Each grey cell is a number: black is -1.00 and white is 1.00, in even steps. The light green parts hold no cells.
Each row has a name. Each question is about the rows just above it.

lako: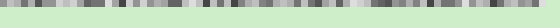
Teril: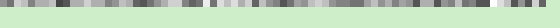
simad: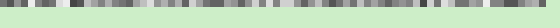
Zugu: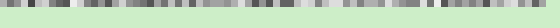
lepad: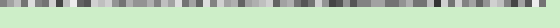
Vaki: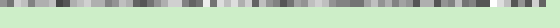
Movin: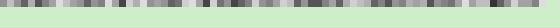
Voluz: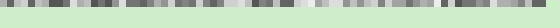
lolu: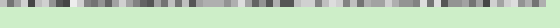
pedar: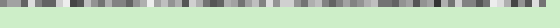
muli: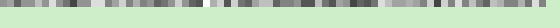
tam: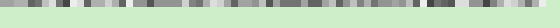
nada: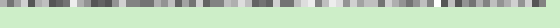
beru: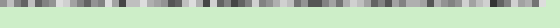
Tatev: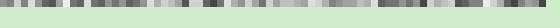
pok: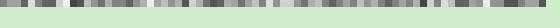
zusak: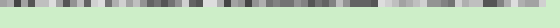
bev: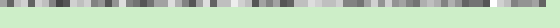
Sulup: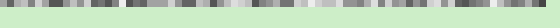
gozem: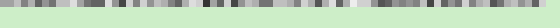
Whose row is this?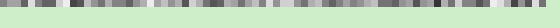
pedar
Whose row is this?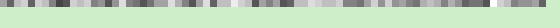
bev
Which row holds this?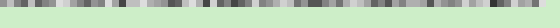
beru
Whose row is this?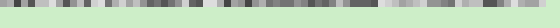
zusak
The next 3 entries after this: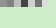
[ 0.50 -0.10 -0.10]
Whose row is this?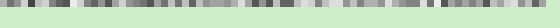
Zugu
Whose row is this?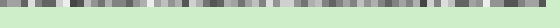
pok

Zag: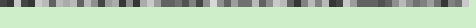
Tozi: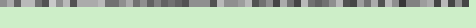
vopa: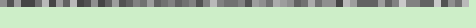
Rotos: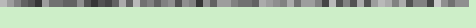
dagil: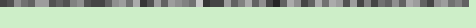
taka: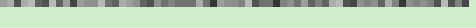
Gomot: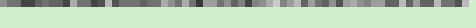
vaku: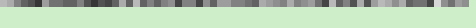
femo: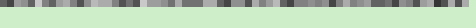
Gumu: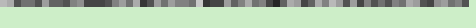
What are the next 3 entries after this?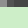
[-0.23  0.12  0.23]
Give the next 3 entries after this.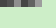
[-0.36 -0.23  0.01]
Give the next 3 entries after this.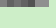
[ 0.12 -0.36  0.45]
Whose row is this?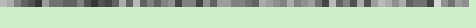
vaku
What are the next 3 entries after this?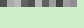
[ 0.12  0.45 -0.11]
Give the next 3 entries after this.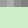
[ 0.23  0.23 -0.23]
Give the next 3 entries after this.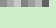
[ 0.23 -0.11 -0.23]

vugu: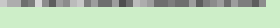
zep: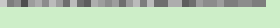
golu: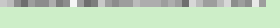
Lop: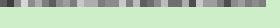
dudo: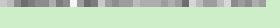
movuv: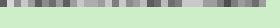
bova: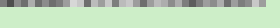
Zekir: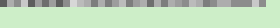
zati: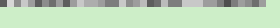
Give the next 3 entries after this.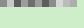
[-0.02  0.36 -0.02]
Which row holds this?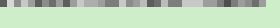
zati
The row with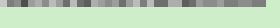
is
zep

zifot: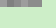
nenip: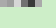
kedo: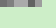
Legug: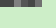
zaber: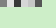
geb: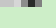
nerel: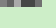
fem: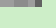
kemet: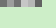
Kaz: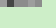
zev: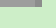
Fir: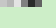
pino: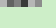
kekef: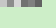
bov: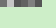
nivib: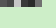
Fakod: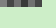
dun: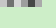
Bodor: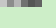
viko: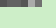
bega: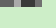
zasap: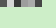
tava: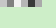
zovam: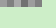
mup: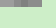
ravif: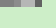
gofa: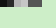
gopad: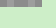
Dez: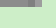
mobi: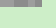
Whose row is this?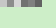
kekef
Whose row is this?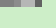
ravif

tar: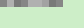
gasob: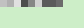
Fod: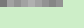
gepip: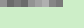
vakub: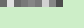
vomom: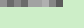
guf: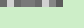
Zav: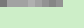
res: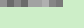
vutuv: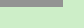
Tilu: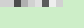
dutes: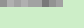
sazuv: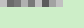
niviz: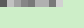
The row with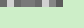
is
guf
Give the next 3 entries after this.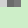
[-0.05 -0.16  0.64]

